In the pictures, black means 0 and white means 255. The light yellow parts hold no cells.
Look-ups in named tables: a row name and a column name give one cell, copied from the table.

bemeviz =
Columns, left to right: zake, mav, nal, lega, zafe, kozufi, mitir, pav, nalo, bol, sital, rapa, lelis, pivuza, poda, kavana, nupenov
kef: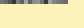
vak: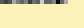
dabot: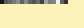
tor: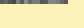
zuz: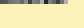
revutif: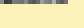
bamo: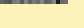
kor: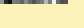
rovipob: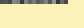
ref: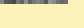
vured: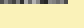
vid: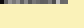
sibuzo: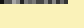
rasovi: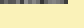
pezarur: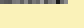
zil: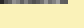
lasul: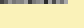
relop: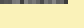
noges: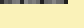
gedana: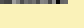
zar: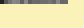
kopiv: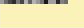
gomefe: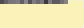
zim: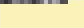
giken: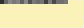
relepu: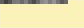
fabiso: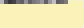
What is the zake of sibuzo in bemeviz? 16
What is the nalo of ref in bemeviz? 120
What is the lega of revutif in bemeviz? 120
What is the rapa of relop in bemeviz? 118
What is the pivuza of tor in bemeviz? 132
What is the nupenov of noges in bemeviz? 30
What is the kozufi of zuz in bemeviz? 103
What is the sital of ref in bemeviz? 121
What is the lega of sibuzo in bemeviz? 166
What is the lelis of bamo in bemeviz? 104
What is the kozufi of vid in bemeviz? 97
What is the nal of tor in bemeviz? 85
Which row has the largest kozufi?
lasul

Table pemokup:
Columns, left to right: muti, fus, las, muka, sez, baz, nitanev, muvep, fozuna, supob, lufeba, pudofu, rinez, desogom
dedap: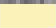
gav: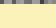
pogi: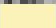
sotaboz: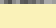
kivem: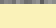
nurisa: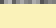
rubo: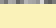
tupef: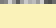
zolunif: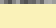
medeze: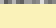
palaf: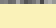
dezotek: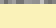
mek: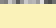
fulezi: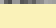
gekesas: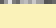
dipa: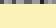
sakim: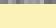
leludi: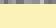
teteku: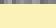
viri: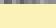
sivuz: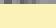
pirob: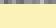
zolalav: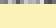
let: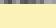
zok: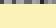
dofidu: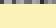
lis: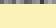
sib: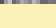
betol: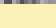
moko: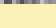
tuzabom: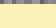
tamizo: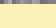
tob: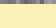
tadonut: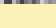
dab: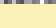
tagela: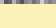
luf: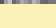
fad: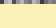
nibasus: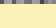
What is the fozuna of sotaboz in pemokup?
100
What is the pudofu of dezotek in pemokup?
127
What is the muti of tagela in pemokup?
183
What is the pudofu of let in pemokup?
167
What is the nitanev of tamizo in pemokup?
141
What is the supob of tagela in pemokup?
137
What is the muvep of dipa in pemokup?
99
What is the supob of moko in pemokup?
136
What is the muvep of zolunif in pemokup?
108
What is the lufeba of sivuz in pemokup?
152
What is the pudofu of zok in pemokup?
126
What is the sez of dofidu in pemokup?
158
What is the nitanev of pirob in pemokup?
147
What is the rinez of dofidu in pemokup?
155
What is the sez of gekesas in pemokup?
107

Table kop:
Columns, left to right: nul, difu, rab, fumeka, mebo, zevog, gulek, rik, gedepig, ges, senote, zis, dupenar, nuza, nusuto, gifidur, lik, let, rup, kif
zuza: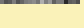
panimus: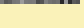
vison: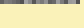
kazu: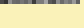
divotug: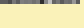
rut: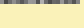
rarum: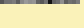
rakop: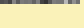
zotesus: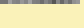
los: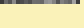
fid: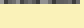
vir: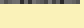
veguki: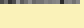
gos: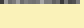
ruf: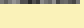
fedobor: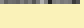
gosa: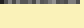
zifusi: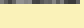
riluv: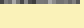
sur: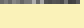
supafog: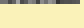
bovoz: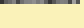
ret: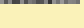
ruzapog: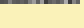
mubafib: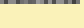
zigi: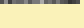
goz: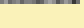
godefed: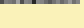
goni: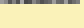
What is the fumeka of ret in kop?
69
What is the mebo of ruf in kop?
129
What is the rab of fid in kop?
99
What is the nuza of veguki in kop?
131
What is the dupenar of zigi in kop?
115
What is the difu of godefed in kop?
128

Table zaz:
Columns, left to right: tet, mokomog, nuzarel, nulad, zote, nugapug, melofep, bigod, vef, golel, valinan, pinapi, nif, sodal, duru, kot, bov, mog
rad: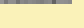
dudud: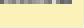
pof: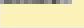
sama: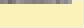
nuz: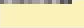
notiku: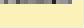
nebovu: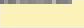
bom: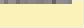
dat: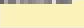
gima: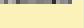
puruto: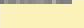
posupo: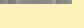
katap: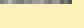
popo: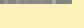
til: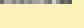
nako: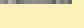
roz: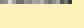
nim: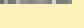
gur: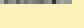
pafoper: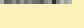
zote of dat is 181
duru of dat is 123
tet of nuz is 116
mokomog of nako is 127
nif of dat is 128
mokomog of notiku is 99
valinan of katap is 165
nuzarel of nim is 114
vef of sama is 128
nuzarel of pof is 110
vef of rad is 134
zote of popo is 152

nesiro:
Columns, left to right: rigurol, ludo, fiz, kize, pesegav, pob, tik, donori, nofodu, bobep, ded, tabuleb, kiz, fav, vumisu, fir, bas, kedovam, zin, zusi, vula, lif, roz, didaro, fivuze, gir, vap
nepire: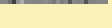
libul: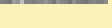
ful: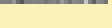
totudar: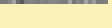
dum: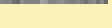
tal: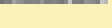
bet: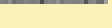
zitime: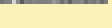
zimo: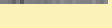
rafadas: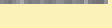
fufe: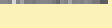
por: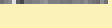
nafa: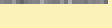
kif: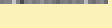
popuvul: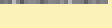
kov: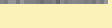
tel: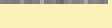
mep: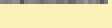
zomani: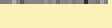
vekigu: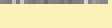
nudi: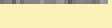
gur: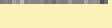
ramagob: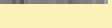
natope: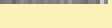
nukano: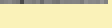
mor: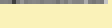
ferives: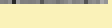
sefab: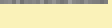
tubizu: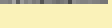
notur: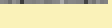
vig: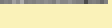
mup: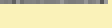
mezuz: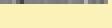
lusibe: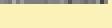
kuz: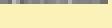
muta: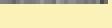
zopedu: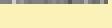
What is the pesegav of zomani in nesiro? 135
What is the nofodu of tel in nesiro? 130
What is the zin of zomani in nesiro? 123
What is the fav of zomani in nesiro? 145
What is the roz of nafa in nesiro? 135
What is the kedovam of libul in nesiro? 115
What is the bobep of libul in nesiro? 134
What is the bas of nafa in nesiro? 120
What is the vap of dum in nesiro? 106
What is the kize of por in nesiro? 224
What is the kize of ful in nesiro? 150
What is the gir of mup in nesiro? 90
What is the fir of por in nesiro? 120
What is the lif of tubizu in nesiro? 129
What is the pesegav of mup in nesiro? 150

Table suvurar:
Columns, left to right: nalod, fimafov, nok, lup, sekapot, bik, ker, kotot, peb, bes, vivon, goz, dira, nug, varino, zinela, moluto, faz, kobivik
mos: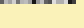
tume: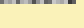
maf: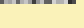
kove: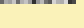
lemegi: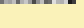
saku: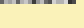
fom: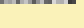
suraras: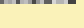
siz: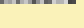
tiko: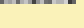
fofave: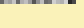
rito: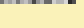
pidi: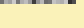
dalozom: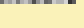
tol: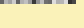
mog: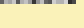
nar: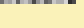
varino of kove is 178
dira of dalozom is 111
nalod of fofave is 104
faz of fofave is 41
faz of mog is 47
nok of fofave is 161
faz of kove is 53
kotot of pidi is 156
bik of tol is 176
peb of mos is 21
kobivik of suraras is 67
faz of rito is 43
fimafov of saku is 180
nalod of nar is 112
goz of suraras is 95
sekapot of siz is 108
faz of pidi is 49
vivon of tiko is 188
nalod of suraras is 104

